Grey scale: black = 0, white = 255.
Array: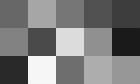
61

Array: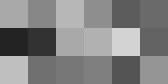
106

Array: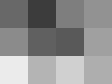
146

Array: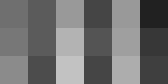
33

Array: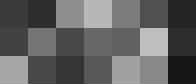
37

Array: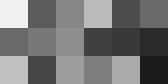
105

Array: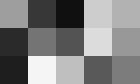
178

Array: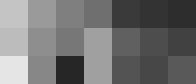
45

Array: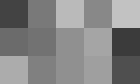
194
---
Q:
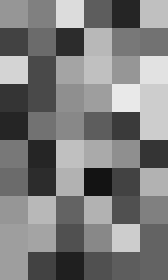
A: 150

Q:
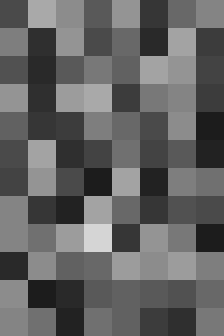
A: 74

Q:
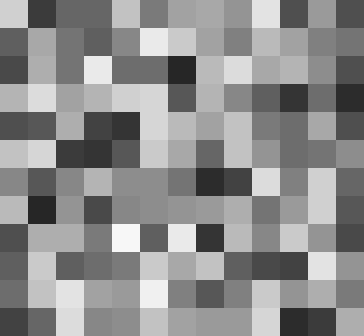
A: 208

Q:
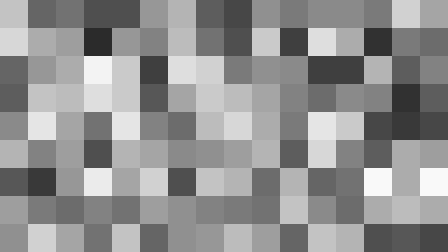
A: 195

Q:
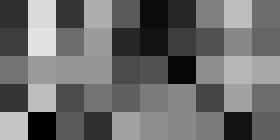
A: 47

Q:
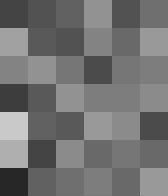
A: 68
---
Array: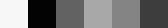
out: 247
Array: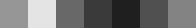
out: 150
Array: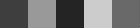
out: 62
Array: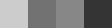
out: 204
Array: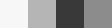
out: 247
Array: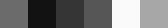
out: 107
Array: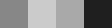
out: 135
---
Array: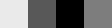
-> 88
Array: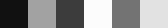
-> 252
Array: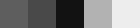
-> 18
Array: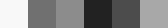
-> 34
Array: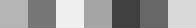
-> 63
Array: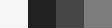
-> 33
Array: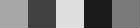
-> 223
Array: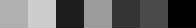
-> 52
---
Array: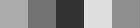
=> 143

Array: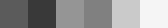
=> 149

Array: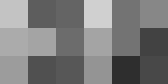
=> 171

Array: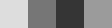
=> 118

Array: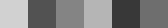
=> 132

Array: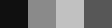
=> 87

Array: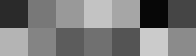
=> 180

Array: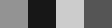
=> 85

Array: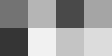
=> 196
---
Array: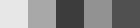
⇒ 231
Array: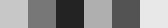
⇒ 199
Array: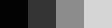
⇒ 3
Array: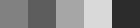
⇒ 129
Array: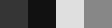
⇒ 53
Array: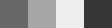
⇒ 104
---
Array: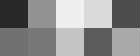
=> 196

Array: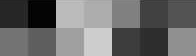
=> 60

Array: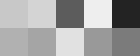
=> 225

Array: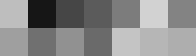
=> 196

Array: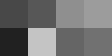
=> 196

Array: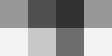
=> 200

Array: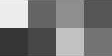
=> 71

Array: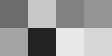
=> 34

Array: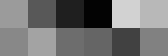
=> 101

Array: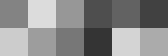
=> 52
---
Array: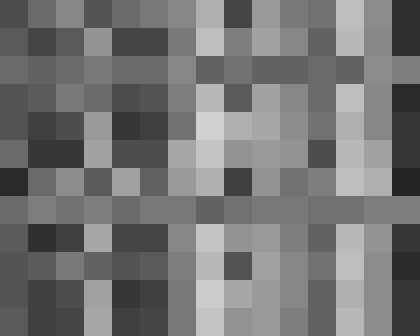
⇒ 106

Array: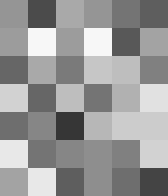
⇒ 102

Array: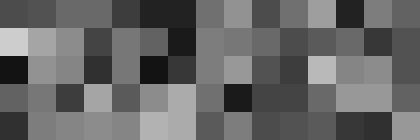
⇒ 19

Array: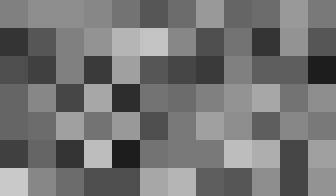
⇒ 78

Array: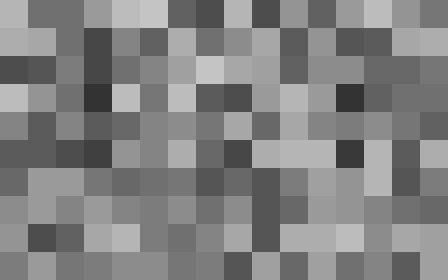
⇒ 77

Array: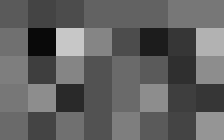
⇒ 126
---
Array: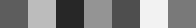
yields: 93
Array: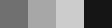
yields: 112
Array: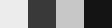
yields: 236
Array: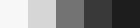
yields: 247
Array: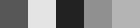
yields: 87
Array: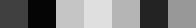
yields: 64
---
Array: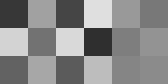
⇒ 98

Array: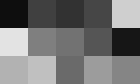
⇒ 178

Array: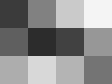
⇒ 173

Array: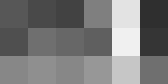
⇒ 135

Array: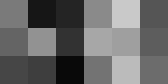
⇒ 70

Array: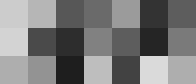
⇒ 174
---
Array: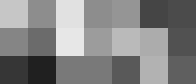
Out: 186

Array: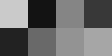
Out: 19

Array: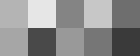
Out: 132

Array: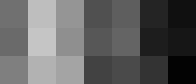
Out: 100

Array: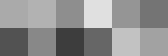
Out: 224

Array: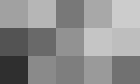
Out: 146
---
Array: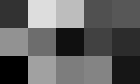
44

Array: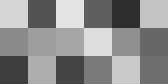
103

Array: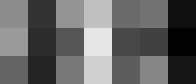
2

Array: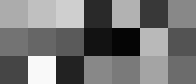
83

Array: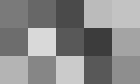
164

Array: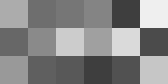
75

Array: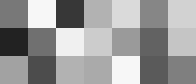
197

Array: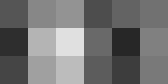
128

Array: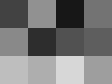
94

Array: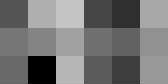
145
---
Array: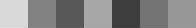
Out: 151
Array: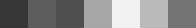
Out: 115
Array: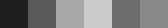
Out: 137
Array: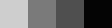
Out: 4
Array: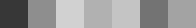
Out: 163
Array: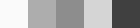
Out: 64
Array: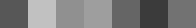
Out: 114
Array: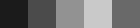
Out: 105
